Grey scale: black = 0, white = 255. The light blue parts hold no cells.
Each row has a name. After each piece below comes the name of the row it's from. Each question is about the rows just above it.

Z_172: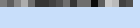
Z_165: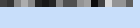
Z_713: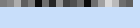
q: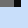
Z_172
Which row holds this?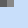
Z_172
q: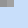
Z_165
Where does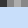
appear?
Z_165

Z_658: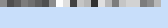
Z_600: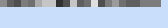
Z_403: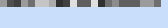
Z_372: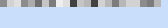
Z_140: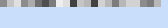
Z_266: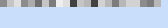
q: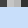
Z_658
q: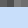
Z_600
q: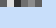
Z_403
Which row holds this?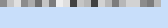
Z_266
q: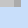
Z_403
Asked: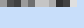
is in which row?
Z_403
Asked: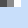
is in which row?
Z_658

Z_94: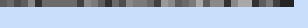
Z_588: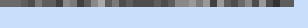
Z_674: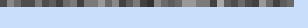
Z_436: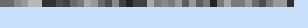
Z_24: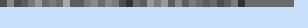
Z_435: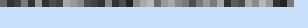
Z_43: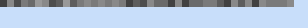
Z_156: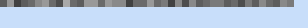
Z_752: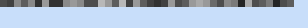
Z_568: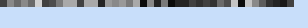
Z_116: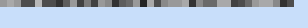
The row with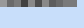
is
Z_156
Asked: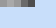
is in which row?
Z_752
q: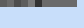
Z_24
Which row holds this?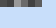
Z_674
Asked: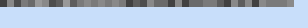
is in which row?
Z_43
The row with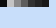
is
Z_568
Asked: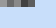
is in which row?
Z_674

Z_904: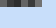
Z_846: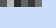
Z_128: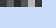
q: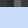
Z_904
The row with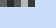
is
Z_128
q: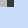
Z_128
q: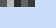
Z_846
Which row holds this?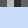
Z_846
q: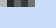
Z_846

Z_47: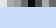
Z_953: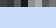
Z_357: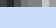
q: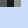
Z_953
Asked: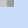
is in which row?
Z_357
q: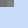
Z_357
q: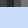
Z_357
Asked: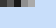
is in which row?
Z_953

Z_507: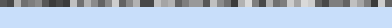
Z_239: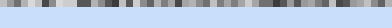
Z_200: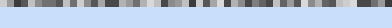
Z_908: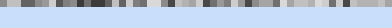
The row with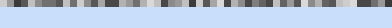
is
Z_200
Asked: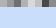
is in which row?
Z_200
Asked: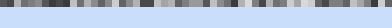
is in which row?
Z_507
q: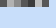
Z_239

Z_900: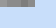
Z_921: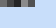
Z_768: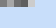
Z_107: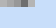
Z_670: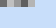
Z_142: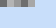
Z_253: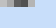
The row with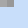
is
Z_107
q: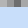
Z_142
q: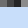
Z_921
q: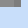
Z_900

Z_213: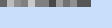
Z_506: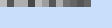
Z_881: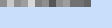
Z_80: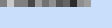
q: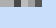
Z_506
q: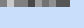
Z_213
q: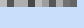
Z_506
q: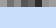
Z_80

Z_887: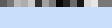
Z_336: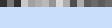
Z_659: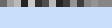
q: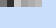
Z_336
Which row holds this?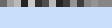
Z_659
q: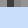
Z_659

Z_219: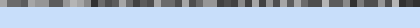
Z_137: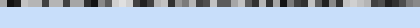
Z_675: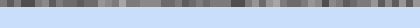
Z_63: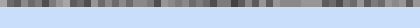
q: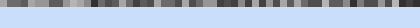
Z_219
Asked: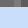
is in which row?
Z_675

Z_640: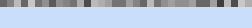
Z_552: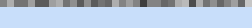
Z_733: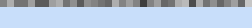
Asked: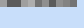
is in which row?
Z_733
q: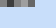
Z_733
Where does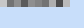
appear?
Z_640
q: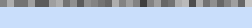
Z_733
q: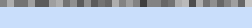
Z_552
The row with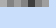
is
Z_733

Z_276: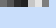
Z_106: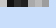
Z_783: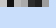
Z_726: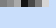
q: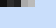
Z_106
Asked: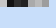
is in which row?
Z_106
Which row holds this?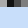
Z_726

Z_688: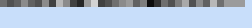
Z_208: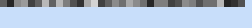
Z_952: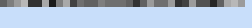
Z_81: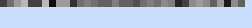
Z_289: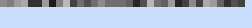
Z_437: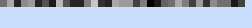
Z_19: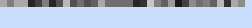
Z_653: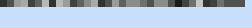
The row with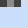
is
Z_289
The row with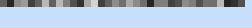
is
Z_208
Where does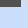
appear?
Z_653
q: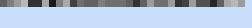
Z_952
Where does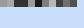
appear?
Z_289

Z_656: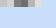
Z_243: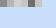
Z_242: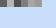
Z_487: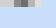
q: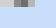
Z_487
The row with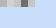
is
Z_243
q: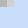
Z_243

